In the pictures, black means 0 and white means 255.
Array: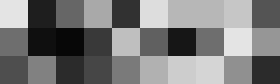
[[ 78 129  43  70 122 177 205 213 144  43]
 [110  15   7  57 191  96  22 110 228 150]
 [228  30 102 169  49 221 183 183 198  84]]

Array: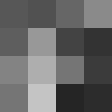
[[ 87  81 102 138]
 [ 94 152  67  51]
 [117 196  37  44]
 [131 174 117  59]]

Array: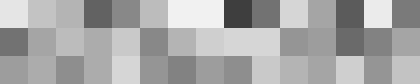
[[114 165 188 172 201 136 180 207 214 214 149 157 106 130 165]
 [157 172 142 172 214 149 130 157 142 201 180 165 207 149 195]
 [229 195 180  98 136 188 241 241  62 114 214 165  91 235 122]]

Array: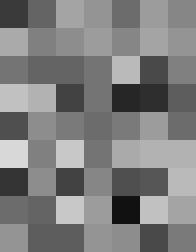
[[ 52 141  66 134  79  86 186]
 [ 58 100 164 148 108 156 134]
 [ 79 141 122 108 122 156 108]
 [108 100 200 156  17 193 164]
 [116 100 100 116 186  73 128]
 [148  93  93 148 141  73 122]
 [170 128 141 156 134 164 148]
 [193 178  66 116  38  46  93]
 [216 128 200 116 170 178 178]]

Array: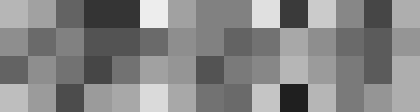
[[ 99 142 114  70 114 161 149  83 122 135 182 155 122  91 174]
 [142 106 129  83  83 106 142 129  99 114 168 142 106  91 149]
 [182 161  99  52  52 237 161 129 129 224  58 203 135  70 174]
 [190 155  76 155 168 218 168 114 106 197  31 182 122 149 174]]

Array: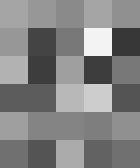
[[ 92  92 184 205  84]
 [112  84 171  98 112]
 [151  68 120 243  55]
 [159 132 132 126 144]
 [165 151 138 165 144]
 [178  61 159  61 120]]
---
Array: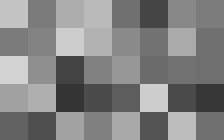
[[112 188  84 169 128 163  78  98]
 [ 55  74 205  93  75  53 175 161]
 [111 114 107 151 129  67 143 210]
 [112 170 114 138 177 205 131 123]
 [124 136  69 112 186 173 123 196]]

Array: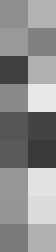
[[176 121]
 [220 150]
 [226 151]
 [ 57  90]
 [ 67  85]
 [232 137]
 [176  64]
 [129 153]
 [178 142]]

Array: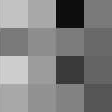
[[ 85 130 146 168]
 [100  57 155 205]
 [105 124 141 121]
 [122  14 169 194]]

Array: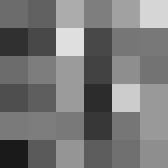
[[142 112  93 149  90  26]
 [153 118  55 121 125 122]
 [153 204  44 155  94  78]
 [115 142  66 155 125 108]
 [120 118  72 223  72  48]
 [214 161 126 172  97 108]]

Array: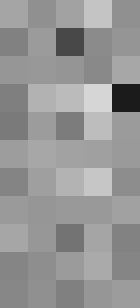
[[156 150 128 144 135]
 [133 170 155 142 133]
 [130 165 115 151 166]
 [161 153 153 150 154]
 [141 198 179 159 132]
 [154 160 162 167 157]
 [155 189 124 156 122]
 [ 27 214 187 178 127]
 [167 137 149 152 150]
 [149 139  72 155 129]
 [144 196 162 144 165]]

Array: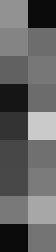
[[115  10]
 [167 120]
 [123  72]
 [112  71]
 [202  51]
 [108  21]
 [119  97]
 [109 132]
 [ 11 145]]
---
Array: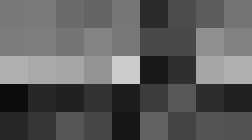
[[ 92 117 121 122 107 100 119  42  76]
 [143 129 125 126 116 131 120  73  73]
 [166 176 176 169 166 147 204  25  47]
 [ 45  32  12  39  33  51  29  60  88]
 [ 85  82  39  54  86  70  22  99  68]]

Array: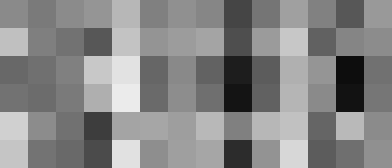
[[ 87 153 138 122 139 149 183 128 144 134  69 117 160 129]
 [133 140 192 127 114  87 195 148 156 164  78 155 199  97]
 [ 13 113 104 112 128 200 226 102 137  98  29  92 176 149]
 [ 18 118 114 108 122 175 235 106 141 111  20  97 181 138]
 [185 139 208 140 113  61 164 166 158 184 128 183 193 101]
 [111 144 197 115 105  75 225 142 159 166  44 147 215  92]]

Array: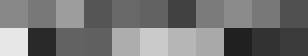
[[120  80 136 120 157  86 104  98  65 123 139]
 [ 50  59 231  41  98  97 173 202 182 169  32]]

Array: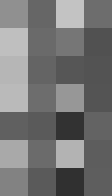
[[195 109 144 102]
 [118  81 191 106]
 [ 86  83 182 100]
 [151  84 186 109]
 [ 50  99  96  90]
 [179  93 169 107]
 [ 48  94 130  90]]

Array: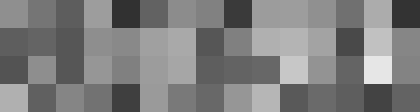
[[172  51 143 117  93 157  49  98 140 129  58 156 157 144 112]
 [193 134  94 100  86 142 137 160 169  86 128 176 180 163  73]
 [230 131  83 142  86 150 128 156 166  94  99 103 199 147 100]
 [ 67  99 176  96 133 114  63 154 121 104 150 182  89 106  94]]

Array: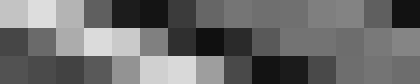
[[ 95  18 195 221 180  95  28  20  59 102 117 111 112 127 131]
 [121 133  70 106 172 219 202 128  47  16  42  89 115 115 109]
 [116 109  82  74  66  89 147 208 217 158  73  19  27  73 110]]
